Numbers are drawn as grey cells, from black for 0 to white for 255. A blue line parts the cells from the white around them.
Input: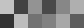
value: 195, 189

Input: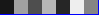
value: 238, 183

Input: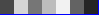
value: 242, 213

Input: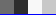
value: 248, 200

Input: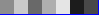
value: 229, 202

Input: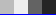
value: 238, 188
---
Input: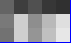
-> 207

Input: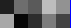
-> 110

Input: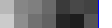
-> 134

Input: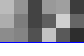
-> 125

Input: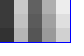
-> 193

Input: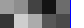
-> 142
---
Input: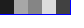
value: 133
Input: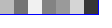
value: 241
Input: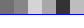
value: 212
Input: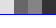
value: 132
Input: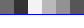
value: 243
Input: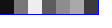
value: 238
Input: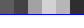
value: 162
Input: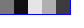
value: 229
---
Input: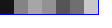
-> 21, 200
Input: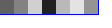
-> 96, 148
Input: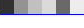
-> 49, 237
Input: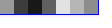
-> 154, 141
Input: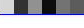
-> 214, 92
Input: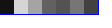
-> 18, 65
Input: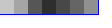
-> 199, 144
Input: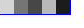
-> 213, 28
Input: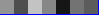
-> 148, 92
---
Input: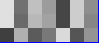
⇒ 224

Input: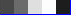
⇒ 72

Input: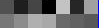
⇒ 81

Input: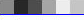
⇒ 137

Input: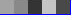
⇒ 163

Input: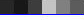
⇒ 39

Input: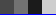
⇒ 72
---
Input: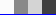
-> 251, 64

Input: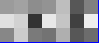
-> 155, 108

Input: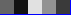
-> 101, 58

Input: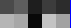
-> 74, 162

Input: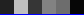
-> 33, 6

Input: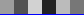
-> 157, 119

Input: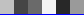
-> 193, 154

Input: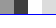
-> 152, 220

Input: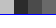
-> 193, 105

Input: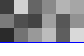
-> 61, 217
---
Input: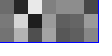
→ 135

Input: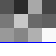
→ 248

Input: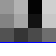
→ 110

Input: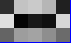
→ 107

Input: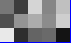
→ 20

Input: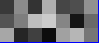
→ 118

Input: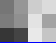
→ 197
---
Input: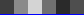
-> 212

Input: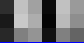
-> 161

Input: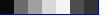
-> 160

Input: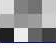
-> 114

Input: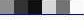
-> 15

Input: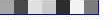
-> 224
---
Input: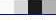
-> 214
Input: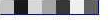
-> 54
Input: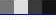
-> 221
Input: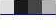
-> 25
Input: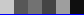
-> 68
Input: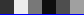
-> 14
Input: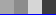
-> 140
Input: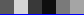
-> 14
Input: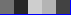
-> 206
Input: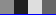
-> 31
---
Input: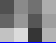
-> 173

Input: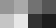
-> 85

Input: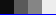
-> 237

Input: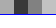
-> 194

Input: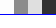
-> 49

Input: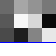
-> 120

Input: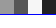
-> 34

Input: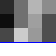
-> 140
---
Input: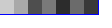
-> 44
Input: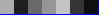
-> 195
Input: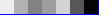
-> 211
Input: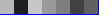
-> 126
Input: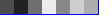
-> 136
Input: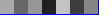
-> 195
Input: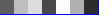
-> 252
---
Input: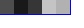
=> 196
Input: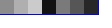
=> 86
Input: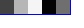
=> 3
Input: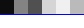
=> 240
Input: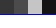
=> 197
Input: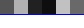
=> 193
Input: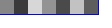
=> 194
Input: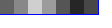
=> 38
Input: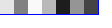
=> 149
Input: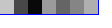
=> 133
